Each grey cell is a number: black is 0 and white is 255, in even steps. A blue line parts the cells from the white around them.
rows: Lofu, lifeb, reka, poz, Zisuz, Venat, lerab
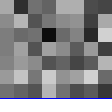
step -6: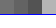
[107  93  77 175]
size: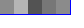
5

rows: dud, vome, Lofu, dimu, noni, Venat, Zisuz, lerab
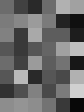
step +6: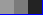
[161 129  41]
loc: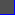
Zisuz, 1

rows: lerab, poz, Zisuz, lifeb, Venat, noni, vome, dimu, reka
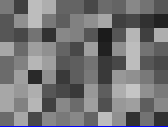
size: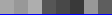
8
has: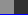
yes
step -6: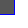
[80]
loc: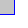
vome, 9
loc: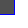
dimu, 7

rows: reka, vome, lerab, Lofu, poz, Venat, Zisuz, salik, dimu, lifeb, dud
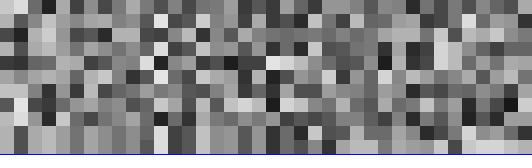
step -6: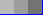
[180 151 109]
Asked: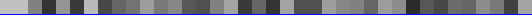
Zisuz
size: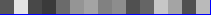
15
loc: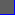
dimu, 26

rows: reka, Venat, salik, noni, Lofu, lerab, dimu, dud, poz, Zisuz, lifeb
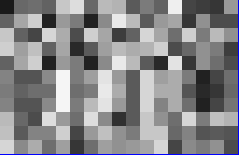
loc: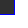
poz, 8
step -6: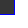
[48]
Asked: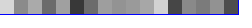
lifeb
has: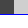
no
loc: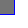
dud, 16
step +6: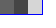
[104  75 220]

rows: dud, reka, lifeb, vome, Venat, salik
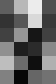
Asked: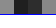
vome
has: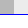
yes
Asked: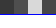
reka
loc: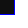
Venat, 2
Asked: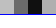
Venat

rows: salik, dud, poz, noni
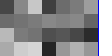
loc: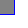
dud, 4
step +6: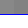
[142 136]
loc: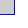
noni, 1
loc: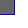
dud, 6
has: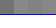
no
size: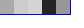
5
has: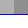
no

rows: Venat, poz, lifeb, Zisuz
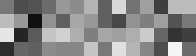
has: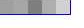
no
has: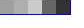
yes
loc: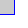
lifeb, 10
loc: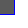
lifeb, 2
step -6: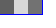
[ 90 210 108]

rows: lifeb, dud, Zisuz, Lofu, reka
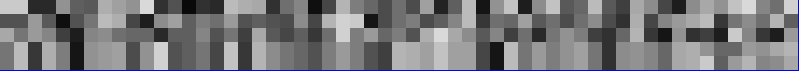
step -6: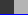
[ 49 174]
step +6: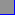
[152]

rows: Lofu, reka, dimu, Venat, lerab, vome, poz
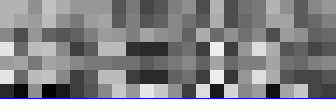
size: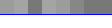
8
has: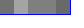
no
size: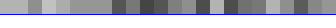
24
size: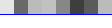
8
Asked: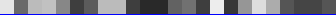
vome
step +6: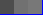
[ 83 119 126]
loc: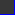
vome, 16

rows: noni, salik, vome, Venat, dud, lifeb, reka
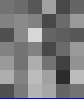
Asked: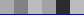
lifeb
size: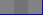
3
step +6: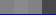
[136 144 136  78]
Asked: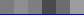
salik
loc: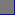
reka, 1

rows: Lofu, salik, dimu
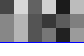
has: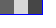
no
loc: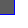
salik, 4

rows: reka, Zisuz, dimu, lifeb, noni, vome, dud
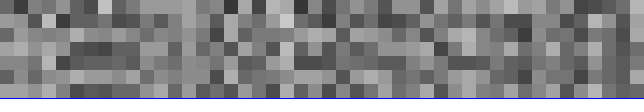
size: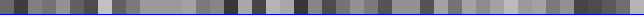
46
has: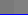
yes
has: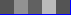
no

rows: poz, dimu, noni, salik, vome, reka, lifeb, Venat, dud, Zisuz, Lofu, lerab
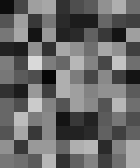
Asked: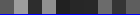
Zisuz
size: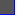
1
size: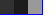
3
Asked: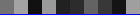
noni
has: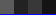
no
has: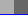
no

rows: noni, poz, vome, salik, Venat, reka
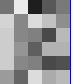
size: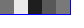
5
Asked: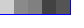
Venat
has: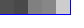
no
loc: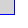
poz, 0
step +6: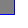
[134]
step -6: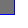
[109]

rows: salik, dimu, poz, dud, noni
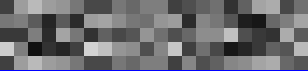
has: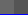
yes
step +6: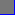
[125]
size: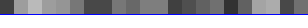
22
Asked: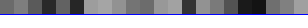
dimu

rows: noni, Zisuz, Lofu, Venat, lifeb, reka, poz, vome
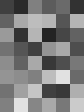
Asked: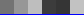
poz
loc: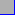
poz, 5
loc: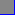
vome, 2
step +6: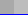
[175 195]
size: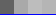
4
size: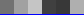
6
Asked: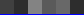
noni

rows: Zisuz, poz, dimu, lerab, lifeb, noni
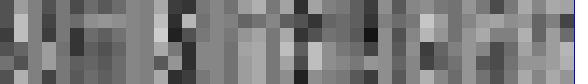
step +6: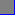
[134]
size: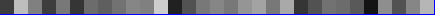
31

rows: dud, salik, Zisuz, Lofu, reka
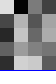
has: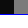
no
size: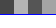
4

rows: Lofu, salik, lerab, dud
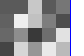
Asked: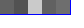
Lofu
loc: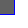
salik, 0
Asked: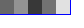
lerab

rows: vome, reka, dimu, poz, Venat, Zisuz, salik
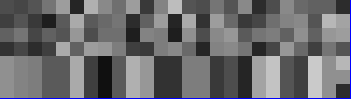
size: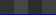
4
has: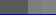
no
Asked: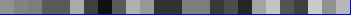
Venat
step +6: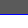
[96 96]
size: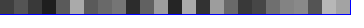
25

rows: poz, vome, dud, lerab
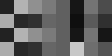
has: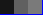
no
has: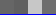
yes
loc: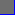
lerab, 6
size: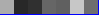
7
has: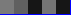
yes

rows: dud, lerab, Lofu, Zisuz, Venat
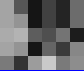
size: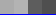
4
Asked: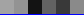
Zisuz
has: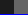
no
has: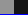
yes
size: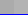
2
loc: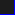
Lofu, 5

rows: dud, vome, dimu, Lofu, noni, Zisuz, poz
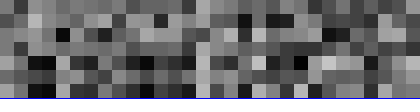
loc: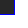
vome, 11
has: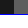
yes

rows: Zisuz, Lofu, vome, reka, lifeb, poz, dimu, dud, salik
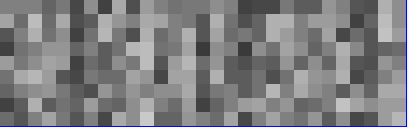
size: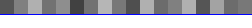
18
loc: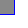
reka, 25

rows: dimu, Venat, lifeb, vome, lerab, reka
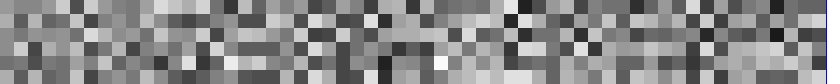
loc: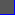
reka, 17
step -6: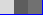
[212  87 107]
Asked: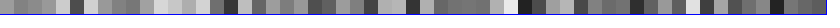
dimu
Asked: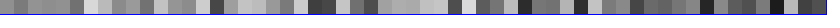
lifeb
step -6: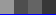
[147  72  94  49]
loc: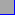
lerab, 57
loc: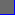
lifeb, 46

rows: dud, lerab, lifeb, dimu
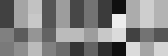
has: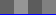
no
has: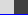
yes
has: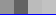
no
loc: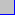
dud, 2

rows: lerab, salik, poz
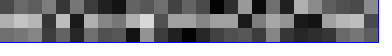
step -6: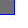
[105]
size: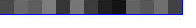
13
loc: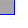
salik, 19

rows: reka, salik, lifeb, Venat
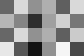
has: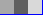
no
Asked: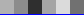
salik
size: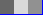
3
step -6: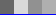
[ 97 211 139 169]
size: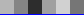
6
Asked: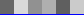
lifeb

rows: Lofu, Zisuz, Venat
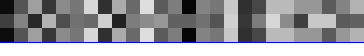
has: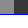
no
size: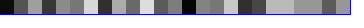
25
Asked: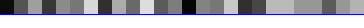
Venat

